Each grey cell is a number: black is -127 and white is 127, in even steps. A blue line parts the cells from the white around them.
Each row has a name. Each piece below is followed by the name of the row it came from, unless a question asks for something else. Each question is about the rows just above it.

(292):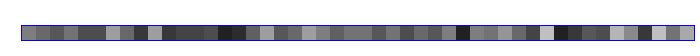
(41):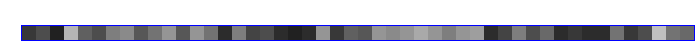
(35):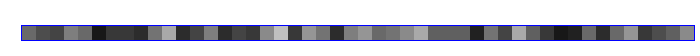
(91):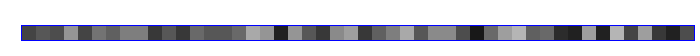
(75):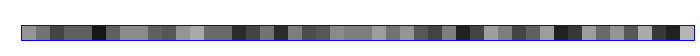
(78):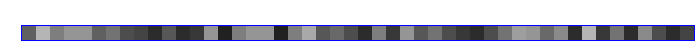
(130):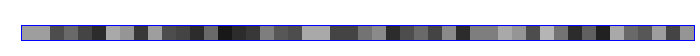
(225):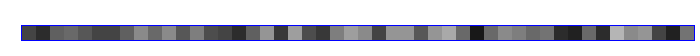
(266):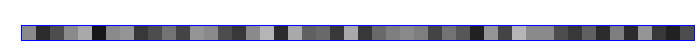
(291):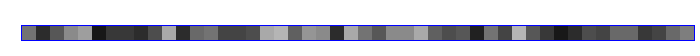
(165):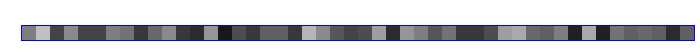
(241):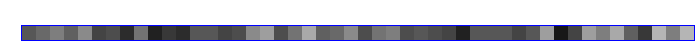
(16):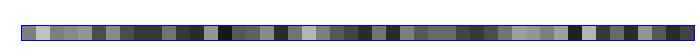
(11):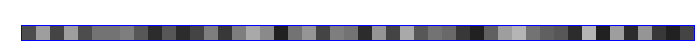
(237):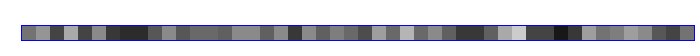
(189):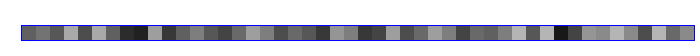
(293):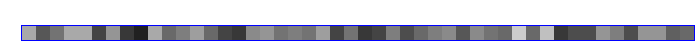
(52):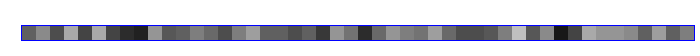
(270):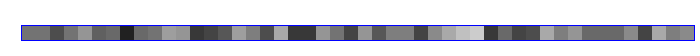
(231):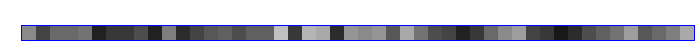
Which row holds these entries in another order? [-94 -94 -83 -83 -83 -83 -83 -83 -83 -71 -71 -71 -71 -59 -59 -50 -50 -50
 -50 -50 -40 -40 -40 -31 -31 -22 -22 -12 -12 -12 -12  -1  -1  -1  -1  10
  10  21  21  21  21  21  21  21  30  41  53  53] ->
(78)
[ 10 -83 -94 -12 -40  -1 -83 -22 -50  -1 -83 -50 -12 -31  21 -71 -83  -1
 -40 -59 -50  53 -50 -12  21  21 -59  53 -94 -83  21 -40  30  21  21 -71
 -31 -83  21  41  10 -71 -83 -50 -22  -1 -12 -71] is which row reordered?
(78)
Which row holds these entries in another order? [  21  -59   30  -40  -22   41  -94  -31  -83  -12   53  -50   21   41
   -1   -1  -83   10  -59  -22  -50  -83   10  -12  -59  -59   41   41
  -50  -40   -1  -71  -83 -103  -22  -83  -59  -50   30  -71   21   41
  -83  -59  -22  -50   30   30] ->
(130)
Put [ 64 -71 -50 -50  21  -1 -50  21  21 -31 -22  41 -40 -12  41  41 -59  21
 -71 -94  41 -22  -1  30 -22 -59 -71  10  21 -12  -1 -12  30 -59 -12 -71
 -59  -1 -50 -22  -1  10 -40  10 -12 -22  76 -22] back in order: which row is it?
(293)

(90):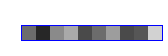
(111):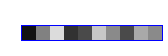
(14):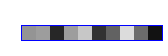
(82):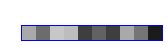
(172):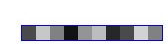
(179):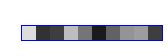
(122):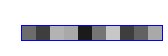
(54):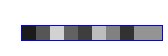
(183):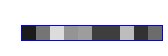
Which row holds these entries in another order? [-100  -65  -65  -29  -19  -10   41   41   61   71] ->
(82)
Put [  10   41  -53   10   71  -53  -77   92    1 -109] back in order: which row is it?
(111)
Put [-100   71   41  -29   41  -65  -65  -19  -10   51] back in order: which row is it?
(122)
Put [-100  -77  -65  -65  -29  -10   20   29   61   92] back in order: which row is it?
(179)
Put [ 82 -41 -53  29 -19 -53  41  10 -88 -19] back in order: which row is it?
(90)
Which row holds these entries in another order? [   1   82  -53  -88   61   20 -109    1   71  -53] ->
(172)

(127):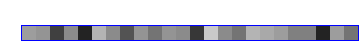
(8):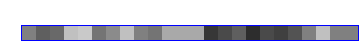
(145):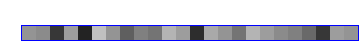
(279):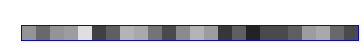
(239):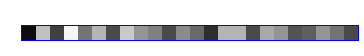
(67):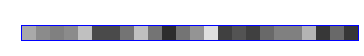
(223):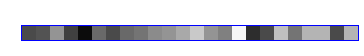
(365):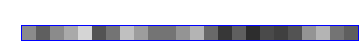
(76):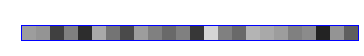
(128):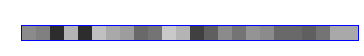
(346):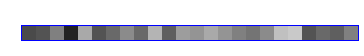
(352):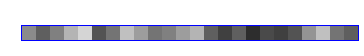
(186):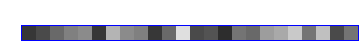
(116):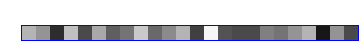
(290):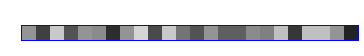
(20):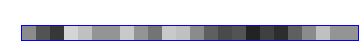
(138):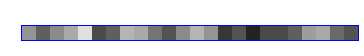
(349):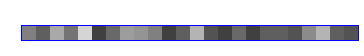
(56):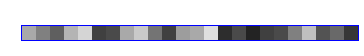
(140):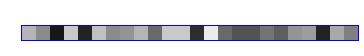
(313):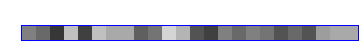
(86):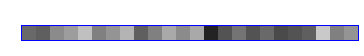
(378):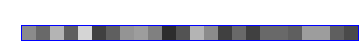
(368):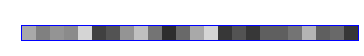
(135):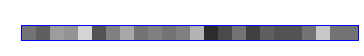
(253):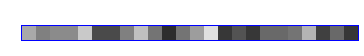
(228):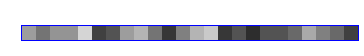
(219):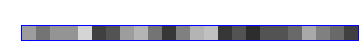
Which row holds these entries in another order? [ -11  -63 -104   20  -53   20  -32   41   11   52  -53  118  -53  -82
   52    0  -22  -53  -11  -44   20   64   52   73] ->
(116)
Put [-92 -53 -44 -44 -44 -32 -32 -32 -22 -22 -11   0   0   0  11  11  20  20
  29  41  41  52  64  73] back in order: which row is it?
(86)
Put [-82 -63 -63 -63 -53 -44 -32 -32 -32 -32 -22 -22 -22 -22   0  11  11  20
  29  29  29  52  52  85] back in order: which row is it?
(378)
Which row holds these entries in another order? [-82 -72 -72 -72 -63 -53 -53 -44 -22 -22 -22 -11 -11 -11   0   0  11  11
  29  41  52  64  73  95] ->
(253)
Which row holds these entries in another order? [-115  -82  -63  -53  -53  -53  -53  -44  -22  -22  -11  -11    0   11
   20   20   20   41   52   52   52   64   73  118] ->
(223)
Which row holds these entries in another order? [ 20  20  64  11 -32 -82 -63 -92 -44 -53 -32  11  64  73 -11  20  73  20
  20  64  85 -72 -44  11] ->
(20)
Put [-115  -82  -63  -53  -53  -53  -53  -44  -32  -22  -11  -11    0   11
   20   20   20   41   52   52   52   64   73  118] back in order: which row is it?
(239)

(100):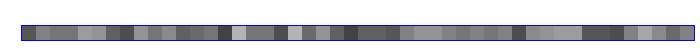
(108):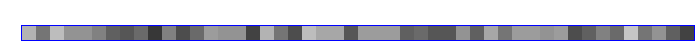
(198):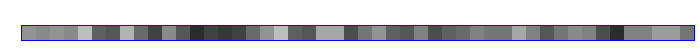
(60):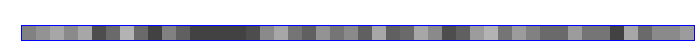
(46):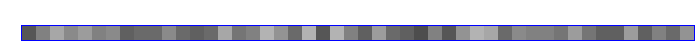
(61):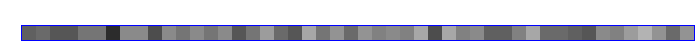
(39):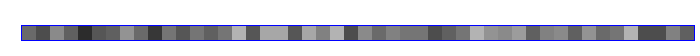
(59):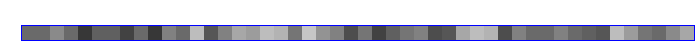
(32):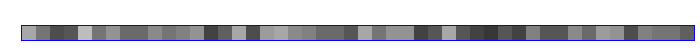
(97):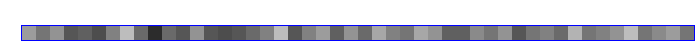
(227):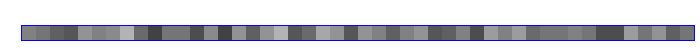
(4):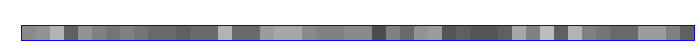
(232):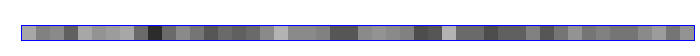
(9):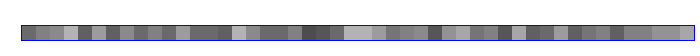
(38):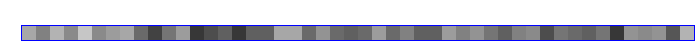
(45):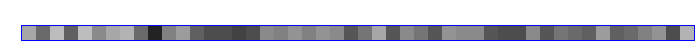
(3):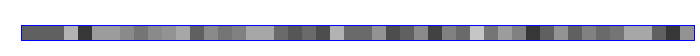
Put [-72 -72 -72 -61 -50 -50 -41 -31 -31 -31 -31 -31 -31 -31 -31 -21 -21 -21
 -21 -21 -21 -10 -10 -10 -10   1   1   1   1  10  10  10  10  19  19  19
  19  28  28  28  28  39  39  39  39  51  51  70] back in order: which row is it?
(38)
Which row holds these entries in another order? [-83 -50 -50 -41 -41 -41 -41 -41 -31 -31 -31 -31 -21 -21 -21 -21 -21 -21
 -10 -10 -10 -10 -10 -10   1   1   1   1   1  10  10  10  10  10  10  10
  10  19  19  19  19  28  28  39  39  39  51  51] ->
(232)
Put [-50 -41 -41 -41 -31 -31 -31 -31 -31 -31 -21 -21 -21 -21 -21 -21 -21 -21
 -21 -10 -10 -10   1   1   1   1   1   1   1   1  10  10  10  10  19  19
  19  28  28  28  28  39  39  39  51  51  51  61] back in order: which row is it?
(4)
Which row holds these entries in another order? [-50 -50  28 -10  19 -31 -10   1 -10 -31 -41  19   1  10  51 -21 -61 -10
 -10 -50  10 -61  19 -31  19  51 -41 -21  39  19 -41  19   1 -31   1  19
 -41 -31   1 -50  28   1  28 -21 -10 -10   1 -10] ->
(227)
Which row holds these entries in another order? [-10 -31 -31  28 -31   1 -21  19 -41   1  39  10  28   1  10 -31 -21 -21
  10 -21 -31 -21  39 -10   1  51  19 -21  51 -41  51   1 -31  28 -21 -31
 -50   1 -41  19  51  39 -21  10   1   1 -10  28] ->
(46)
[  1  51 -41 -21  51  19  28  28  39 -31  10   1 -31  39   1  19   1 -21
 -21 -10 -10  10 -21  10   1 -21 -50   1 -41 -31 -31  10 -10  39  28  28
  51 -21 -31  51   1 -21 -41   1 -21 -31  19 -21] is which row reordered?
(9)
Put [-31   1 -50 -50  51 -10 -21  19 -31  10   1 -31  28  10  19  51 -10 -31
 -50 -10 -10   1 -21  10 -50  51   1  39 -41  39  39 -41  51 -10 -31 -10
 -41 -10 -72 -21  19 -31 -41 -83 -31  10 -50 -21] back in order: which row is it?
(39)

